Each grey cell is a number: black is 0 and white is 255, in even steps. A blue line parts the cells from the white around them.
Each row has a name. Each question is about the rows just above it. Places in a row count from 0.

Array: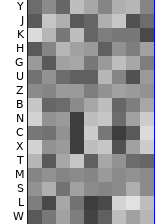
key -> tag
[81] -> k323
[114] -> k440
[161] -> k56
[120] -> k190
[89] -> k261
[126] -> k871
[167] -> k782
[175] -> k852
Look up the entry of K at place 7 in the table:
k190
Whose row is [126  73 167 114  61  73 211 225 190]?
L

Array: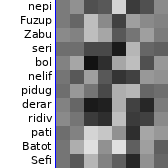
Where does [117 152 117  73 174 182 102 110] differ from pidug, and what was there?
0, [110]
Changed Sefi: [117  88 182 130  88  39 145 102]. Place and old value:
4, [95]
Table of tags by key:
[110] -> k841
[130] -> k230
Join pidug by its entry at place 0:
k841
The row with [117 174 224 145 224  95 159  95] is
Batot

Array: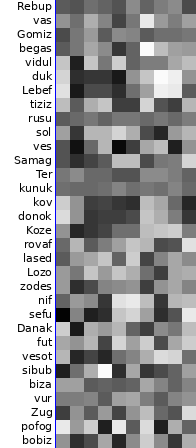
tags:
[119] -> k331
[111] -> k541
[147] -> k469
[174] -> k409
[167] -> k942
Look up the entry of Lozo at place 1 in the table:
k331
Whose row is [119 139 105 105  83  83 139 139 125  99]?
Ter

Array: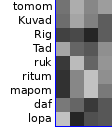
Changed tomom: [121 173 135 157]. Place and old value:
0, [115]
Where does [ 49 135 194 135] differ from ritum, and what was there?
3, [143]
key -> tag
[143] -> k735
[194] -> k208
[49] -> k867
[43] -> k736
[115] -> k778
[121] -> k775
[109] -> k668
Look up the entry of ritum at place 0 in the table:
k867
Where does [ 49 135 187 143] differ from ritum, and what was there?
2, [194]
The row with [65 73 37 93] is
Rig

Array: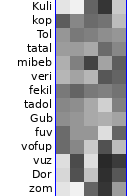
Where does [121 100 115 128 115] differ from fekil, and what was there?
2, [121]
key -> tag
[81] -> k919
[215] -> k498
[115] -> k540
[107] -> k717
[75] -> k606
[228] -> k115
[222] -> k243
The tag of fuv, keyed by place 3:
k243
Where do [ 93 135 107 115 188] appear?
kop
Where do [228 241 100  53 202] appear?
Kuli
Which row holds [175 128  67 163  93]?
mibeb

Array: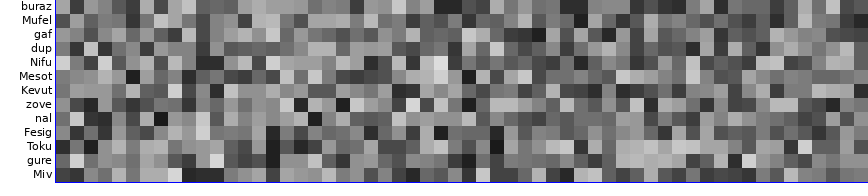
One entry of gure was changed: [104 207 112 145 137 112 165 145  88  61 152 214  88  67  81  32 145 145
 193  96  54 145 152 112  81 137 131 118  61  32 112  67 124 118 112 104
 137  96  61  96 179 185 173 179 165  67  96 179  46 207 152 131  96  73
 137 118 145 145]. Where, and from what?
23, [104]
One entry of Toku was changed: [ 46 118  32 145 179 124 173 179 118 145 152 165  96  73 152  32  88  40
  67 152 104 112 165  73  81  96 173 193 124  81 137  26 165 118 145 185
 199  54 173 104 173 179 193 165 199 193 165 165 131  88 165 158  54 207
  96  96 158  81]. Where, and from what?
24, [73]
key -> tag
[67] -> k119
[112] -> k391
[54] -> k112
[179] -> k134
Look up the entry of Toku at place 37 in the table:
k112
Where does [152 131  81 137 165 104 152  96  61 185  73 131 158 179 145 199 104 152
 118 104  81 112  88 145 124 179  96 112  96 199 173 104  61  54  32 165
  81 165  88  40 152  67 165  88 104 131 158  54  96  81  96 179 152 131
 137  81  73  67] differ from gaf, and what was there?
27, [104]

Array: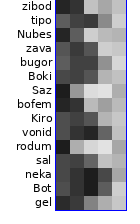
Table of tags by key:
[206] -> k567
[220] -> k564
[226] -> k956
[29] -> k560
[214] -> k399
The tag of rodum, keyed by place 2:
k399
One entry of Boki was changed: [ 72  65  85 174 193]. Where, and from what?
3, [180]
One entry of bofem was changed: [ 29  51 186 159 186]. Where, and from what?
0, [37]

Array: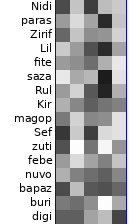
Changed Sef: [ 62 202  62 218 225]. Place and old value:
0, [55]
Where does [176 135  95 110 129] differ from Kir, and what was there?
3, [116]

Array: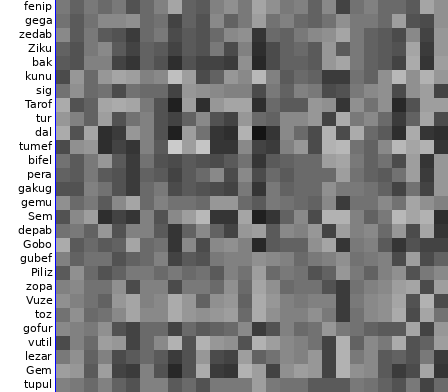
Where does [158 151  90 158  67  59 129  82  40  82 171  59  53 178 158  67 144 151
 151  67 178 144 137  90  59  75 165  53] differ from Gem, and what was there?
17, [158]
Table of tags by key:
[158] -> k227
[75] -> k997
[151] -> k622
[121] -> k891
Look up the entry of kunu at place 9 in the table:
k227
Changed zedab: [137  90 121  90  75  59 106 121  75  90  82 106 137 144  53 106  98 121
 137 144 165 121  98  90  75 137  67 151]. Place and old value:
4, [82]
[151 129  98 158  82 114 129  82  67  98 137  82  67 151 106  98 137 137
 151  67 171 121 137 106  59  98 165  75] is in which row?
tur
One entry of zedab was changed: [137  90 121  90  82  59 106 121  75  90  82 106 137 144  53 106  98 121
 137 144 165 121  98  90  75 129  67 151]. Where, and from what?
25, [137]
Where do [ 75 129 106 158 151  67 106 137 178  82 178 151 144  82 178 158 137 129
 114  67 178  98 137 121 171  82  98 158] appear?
vutil
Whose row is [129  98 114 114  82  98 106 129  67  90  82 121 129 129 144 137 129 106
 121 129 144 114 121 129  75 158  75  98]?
gubef

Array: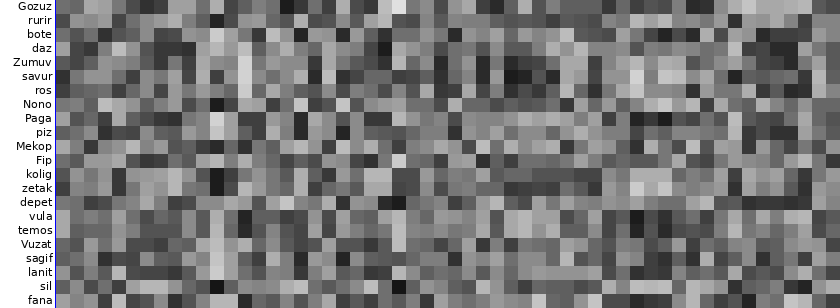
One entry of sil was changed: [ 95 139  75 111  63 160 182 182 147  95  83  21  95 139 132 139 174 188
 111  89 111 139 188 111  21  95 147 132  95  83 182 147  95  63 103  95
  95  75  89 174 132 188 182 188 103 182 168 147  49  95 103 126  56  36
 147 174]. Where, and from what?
9, [103]
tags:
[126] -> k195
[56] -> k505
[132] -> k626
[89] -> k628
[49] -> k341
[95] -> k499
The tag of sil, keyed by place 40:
k626

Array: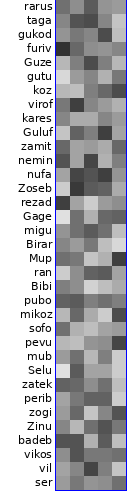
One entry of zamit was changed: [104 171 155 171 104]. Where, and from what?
1, [163]
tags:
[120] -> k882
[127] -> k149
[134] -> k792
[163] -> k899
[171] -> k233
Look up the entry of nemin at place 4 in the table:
k149
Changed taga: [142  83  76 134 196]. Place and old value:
0, [134]
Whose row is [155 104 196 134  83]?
zogi

